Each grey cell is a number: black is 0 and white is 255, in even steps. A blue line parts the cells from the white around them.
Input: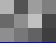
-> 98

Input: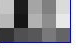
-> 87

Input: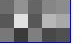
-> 127

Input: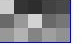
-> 132

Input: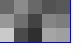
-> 47

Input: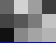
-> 164

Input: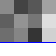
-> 52
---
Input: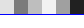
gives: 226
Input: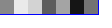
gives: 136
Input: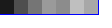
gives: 26
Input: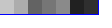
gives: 198
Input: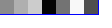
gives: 139
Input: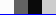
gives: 252
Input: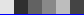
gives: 228
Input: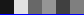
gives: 22
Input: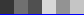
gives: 54
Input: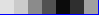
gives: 225
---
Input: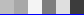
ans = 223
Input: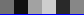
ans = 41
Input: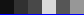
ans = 86
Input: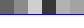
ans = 178
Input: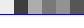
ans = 146
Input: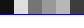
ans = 183
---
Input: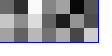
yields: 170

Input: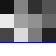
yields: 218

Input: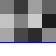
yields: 71

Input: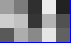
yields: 137

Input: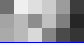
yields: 133

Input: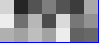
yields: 237

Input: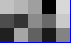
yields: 97

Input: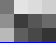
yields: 94
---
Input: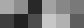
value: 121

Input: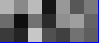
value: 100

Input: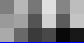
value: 196

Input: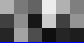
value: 148

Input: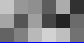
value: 107

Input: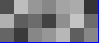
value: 108

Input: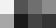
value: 140

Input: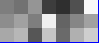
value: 161
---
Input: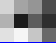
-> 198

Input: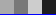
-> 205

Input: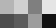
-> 157

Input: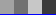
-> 199

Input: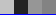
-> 150

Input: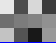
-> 24
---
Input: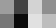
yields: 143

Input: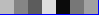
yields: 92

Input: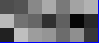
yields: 157

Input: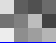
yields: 66

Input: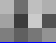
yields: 82

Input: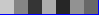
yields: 53
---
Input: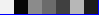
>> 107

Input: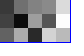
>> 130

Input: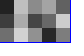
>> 125

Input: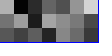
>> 100

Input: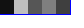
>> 86

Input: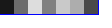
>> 128

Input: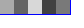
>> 121

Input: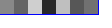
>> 113

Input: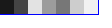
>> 156
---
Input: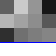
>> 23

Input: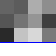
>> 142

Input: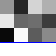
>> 176

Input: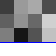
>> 76

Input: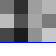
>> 181

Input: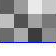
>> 199
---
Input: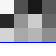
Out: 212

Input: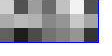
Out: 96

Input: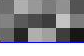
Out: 104

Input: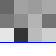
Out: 230

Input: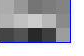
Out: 68

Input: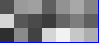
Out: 46

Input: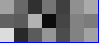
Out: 220

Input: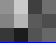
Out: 55

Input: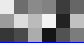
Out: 54
